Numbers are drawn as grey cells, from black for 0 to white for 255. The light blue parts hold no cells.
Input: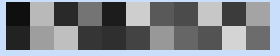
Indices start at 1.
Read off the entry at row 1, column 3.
41
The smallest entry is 15
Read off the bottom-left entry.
34
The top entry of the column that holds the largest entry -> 59
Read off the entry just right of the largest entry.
108
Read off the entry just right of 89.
75
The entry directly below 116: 53

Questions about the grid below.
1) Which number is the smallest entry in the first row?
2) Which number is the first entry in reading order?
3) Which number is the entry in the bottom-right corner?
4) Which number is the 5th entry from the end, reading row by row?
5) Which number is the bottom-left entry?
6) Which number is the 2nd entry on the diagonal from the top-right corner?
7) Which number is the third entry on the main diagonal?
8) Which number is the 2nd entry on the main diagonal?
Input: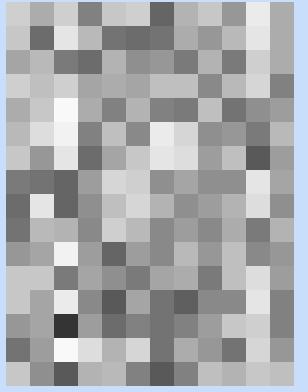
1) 101
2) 207
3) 191
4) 129
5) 199
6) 229
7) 122
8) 108

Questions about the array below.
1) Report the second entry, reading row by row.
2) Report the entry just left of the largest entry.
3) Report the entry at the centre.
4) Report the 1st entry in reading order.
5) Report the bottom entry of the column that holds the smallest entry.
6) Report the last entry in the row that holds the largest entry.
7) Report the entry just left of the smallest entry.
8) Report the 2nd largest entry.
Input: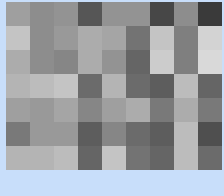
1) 141
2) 127
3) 180
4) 159
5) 107
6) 217
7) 141
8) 211

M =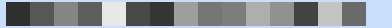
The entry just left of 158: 53
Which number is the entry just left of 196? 67

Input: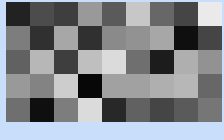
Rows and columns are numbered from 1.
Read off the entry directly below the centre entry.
161
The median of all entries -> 118
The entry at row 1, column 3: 62
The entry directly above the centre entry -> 138
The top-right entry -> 234
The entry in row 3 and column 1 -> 97
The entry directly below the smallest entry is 219
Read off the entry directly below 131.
15
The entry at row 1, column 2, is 76
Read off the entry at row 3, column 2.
183
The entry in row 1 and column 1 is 34

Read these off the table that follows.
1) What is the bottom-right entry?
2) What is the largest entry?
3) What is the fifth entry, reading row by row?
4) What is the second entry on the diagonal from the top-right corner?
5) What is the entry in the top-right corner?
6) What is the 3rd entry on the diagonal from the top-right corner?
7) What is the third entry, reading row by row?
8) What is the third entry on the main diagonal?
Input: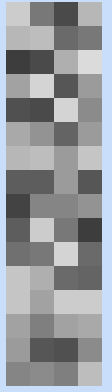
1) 189
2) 219
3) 183
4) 106
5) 183
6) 74
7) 74
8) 175

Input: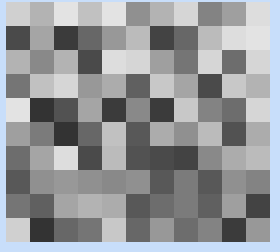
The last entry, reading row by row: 152
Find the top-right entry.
221
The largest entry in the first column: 227
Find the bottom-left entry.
208
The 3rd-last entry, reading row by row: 131
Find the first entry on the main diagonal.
208
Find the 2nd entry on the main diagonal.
165
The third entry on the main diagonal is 179
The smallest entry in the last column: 67
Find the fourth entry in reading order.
193
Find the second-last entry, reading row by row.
59
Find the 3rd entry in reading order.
227
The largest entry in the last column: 227
